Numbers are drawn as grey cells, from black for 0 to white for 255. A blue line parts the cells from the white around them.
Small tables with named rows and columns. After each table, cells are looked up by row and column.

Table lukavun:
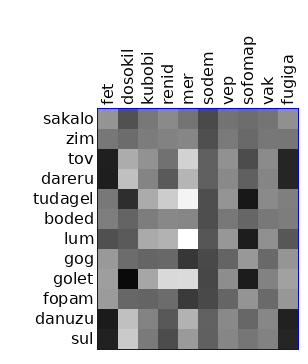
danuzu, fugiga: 33
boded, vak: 120
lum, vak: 144
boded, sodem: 78
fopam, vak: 106
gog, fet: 153
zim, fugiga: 118
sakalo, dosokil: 81
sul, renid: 76
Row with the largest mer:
lum

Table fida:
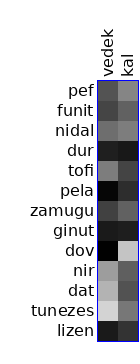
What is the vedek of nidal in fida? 110
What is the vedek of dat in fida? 179
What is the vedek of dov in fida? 1
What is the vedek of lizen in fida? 26
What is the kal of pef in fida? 133
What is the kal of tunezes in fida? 119
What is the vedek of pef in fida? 83
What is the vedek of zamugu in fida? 65
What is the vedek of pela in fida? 6
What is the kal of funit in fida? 97
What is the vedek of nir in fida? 157
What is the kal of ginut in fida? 30
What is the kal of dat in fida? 82
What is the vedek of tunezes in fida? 211
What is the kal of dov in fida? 196
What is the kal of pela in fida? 45

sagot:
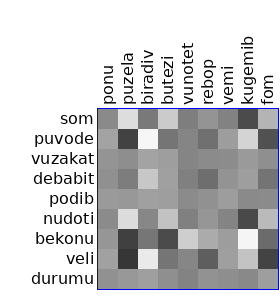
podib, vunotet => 139
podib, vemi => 157
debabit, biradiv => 199
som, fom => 180
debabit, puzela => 125
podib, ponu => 154
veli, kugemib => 195

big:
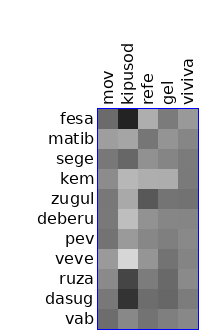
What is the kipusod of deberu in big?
190
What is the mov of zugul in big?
120
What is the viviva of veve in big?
132
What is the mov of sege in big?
120
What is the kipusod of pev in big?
154
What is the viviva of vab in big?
136
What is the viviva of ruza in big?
138
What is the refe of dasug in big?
109
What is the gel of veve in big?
115
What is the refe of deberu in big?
146
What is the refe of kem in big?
174
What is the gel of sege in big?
133
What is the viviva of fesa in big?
153

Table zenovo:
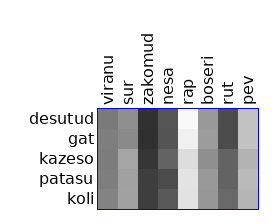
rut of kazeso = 99
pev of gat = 194
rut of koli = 105
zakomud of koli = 62
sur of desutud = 143
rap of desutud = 249
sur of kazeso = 165
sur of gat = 138
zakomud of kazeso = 54
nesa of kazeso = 99
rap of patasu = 227
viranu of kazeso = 124
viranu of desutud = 122
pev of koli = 181
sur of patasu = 160
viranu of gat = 126
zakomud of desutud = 49
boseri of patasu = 153
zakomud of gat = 48

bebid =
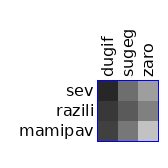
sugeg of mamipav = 119
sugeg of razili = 90
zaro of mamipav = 194
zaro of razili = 128
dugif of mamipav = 64
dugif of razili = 56
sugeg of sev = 110
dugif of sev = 39
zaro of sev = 158
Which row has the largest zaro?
mamipav

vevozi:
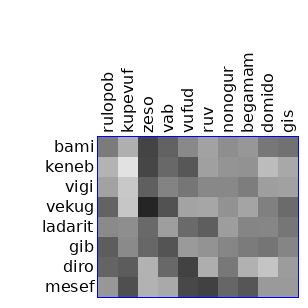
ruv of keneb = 160
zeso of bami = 68
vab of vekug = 82
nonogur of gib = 134
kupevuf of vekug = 198
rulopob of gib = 93
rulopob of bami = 123
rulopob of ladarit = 138
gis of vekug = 107
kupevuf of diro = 92
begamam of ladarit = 133
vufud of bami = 137
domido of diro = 196
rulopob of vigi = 162
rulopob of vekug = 99
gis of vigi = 161
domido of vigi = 158
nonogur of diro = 120
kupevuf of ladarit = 142
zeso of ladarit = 105

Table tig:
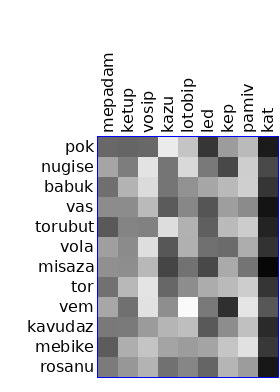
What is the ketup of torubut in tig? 132
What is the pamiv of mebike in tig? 225
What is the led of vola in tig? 112
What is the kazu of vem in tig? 142
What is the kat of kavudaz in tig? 42
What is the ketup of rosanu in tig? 151
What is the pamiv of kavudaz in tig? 192
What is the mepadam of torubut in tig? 89
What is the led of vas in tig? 85
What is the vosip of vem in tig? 225
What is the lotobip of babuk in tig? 146
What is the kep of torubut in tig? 186
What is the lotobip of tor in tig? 141
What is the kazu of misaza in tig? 69
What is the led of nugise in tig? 121
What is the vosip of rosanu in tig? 179
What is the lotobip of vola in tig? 176
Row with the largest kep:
mebike

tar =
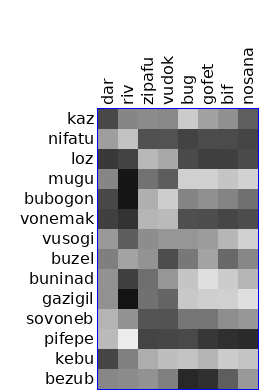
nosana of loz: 74
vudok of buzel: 77
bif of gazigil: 208
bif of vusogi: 182
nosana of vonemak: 76
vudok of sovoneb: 83
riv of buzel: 163
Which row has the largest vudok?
bubogon

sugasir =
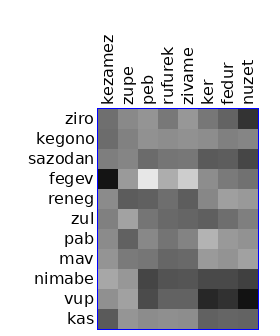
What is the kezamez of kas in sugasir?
90
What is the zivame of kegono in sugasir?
145
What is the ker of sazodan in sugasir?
90
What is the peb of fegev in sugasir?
231
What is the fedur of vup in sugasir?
49
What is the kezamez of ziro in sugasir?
111
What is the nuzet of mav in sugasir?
161
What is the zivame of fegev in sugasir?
205
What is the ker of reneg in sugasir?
135
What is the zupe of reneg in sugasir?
92
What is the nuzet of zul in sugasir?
127
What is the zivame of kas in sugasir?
141
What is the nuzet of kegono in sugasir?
133
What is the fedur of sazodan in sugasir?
93
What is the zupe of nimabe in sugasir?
151
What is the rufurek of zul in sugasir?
105

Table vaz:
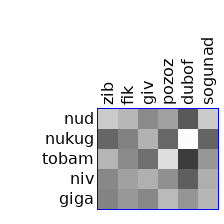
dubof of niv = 94
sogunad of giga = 182
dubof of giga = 149
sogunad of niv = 175
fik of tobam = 139
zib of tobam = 181
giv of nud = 139
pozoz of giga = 186
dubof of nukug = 252
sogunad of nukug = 100
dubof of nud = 89
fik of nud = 183
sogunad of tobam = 151
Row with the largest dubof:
nukug

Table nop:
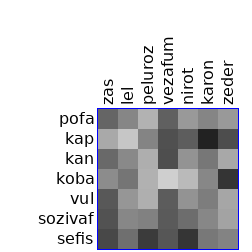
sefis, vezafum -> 86
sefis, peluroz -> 59
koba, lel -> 117
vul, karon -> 125
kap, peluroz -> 132
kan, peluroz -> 174
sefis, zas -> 72
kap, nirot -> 93
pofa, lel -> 134
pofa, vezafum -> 96
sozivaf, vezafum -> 90
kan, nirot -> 147

